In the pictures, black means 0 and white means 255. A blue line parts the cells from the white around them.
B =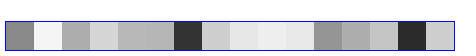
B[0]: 137
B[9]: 238
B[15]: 207
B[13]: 197

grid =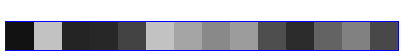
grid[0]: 18
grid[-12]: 36
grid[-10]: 67
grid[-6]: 156
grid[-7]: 137

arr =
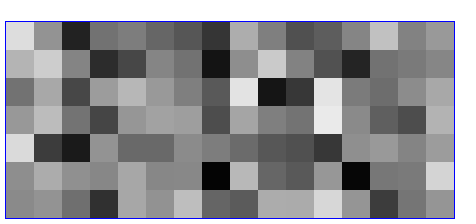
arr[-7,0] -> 221
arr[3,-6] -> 115
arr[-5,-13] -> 156
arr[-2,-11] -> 135
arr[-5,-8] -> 227
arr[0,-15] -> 147
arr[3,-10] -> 158
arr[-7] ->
[221, 147, 34, 114, 125, 102, 86, 53, 173, 127, 80, 93, 133, 193, 130, 153]
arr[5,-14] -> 144
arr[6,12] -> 149
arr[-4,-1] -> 179
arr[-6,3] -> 44
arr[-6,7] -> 20
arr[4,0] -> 218
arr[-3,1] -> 60
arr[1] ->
[180, 205, 132, 44, 71, 133, 114, 20, 142, 202, 130, 81, 36, 114, 122, 134]
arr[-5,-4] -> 123
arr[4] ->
[218, 60, 26, 147, 105, 105, 139, 125, 107, 87, 80, 55, 143, 153, 132, 156]
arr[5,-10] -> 136
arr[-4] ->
[152, 188, 115, 69, 150, 162, 158, 77, 165, 127, 115, 234, 138, 95, 77, 179]
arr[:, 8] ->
[173, 142, 227, 165, 107, 184, 91]
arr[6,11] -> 215
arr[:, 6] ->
[86, 114, 127, 158, 139, 136, 190]
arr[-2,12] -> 6
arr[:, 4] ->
[125, 71, 183, 150, 105, 167, 167]
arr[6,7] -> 101
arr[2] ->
[114, 168, 71, 156, 183, 153, 127, 89, 227, 21, 55, 228, 123, 109, 140, 168]

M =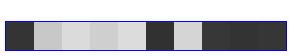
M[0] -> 52
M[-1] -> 54
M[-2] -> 51

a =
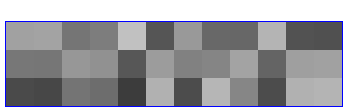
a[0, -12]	161
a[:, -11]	[163, 118, 71]
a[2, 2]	116
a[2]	[74, 71, 116, 109, 60, 177, 76, 182, 134, 76, 177, 180]
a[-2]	[119, 118, 151, 145, 87, 156, 129, 133, 163, 100, 159, 161]
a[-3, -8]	193
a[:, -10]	[117, 151, 116]
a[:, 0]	[161, 119, 74]

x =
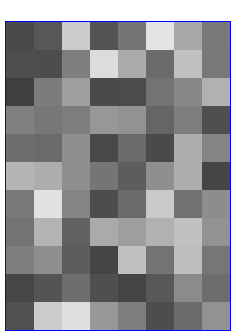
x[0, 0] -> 74
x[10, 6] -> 107
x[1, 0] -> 78
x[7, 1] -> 179
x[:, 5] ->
[228, 107, 115, 101, 74, 143, 201, 177, 115, 88, 77]
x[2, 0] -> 63
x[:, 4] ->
[117, 171, 76, 146, 106, 93, 107, 158, 191, 68, 125]
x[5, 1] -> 173
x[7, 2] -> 97
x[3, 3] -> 151
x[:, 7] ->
[121, 120, 177, 79, 132, 69, 141, 146, 118, 109, 146]
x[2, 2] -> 158
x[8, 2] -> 93
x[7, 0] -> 115
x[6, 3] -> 77
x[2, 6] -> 135
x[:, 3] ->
[84, 220, 74, 151, 73, 117, 77, 170, 69, 79, 152]
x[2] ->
[63, 124, 158, 74, 76, 115, 135, 177]
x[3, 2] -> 125
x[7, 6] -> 193
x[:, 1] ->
[87, 77, 124, 119, 106, 173, 226, 179, 142, 84, 204]

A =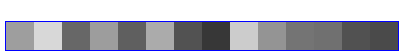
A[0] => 158
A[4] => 95
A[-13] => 216
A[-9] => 171
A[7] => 55

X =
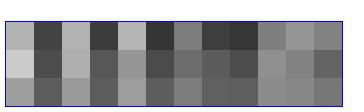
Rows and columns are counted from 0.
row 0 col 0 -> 179
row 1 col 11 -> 100
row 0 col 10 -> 149
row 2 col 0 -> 158
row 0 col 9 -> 127
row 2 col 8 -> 94
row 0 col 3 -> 60
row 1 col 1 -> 77
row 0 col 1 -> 67
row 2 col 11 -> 119

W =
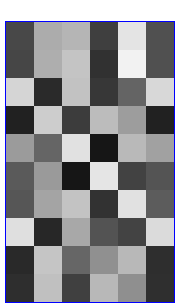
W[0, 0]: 72
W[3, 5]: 33
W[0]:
[72, 172, 181, 63, 228, 80]
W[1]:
[70, 174, 196, 49, 242, 80]
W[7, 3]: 83
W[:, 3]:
[63, 49, 55, 188, 22, 229, 50, 83, 144, 184]
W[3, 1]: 205
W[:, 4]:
[228, 242, 100, 157, 185, 66, 225, 67, 184, 143]
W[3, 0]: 33
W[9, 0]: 46
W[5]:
[90, 154, 22, 229, 66, 84]
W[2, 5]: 216
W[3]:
[33, 205, 60, 188, 157, 33]
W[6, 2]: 195
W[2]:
[213, 42, 194, 55, 100, 216]
